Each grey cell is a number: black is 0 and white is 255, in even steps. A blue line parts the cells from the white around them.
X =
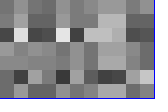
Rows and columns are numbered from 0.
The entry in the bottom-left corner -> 108
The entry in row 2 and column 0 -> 71
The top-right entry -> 145
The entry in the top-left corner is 116
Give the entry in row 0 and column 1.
145
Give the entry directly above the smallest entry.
123
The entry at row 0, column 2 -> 116
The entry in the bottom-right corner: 131
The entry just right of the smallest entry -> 161
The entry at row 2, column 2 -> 71
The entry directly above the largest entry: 153
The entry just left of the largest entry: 78
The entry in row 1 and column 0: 123
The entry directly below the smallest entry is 145
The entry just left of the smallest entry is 123
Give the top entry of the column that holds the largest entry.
145

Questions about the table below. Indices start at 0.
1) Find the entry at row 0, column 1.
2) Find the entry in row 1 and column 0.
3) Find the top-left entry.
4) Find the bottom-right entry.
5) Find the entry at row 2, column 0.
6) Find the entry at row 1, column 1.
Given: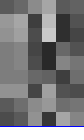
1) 104
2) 152
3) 90
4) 133
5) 146
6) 166
